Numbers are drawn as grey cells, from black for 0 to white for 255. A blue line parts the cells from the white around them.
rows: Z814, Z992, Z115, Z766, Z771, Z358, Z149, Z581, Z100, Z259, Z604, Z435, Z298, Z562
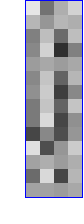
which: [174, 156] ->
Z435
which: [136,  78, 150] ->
Z259
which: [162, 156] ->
Z562
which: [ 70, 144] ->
Z100

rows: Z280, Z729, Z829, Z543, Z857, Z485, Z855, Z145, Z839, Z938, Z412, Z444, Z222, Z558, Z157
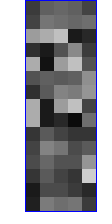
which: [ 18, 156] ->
Z857
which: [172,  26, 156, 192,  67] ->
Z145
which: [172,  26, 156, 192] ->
Z145
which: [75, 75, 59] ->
Z558
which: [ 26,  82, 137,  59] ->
Z543

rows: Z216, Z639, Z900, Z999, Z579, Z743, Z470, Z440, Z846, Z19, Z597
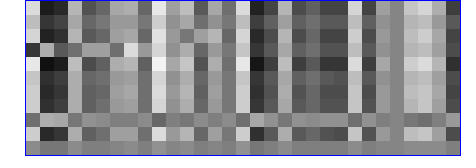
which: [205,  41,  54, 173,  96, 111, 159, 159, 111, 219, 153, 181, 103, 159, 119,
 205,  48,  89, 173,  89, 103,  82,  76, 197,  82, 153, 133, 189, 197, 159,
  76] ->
Z19
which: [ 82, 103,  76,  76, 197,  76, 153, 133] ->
Z470
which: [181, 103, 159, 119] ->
Z19
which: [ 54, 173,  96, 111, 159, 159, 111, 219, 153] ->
Z19
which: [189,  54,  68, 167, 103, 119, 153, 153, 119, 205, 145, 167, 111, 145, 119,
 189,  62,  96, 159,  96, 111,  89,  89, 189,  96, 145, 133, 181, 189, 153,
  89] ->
Z639

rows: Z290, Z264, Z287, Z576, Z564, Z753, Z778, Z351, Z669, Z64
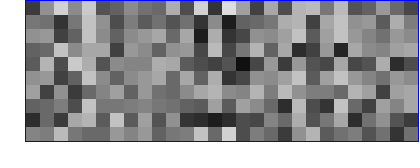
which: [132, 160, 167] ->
Z576
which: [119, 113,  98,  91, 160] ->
Z351
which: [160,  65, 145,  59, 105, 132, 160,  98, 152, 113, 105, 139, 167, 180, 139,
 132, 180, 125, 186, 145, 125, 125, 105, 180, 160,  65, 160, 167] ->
Z778
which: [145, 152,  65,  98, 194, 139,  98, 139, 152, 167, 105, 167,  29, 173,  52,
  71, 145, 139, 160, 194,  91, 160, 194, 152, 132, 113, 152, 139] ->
Z287
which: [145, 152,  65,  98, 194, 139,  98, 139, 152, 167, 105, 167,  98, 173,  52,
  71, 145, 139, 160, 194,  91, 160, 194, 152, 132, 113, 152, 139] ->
Z753
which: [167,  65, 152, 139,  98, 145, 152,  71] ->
Z576
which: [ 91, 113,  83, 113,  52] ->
Z264

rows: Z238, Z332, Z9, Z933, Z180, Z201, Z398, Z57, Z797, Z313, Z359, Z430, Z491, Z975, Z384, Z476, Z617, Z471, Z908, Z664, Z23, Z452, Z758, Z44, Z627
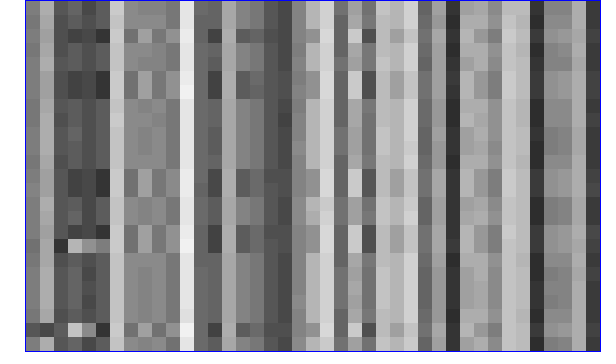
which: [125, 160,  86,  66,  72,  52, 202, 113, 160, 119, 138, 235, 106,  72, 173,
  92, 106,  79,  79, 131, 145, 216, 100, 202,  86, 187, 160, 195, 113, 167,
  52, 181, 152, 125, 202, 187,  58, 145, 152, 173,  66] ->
Z491
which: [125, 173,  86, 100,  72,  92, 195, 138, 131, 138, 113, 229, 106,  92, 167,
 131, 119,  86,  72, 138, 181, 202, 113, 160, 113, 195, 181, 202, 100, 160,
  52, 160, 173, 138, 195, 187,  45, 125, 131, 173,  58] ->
Z627
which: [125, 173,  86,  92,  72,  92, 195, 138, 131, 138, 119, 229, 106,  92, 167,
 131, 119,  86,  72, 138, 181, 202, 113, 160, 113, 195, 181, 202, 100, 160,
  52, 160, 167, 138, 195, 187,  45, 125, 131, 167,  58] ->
Z384

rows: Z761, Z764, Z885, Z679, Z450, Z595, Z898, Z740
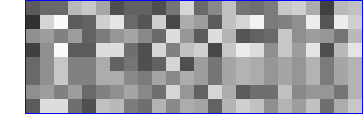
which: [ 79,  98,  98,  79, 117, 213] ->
Z761
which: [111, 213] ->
Z898
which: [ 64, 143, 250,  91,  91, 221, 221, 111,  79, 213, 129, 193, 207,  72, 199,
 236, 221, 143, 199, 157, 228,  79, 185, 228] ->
Z679

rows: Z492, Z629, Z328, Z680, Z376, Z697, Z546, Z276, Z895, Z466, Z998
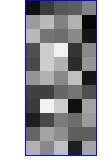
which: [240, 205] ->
Z276
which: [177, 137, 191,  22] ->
Z697
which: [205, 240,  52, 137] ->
Z680
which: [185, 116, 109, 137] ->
Z328
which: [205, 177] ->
Z376
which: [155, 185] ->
Z629
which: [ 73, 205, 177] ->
Z376

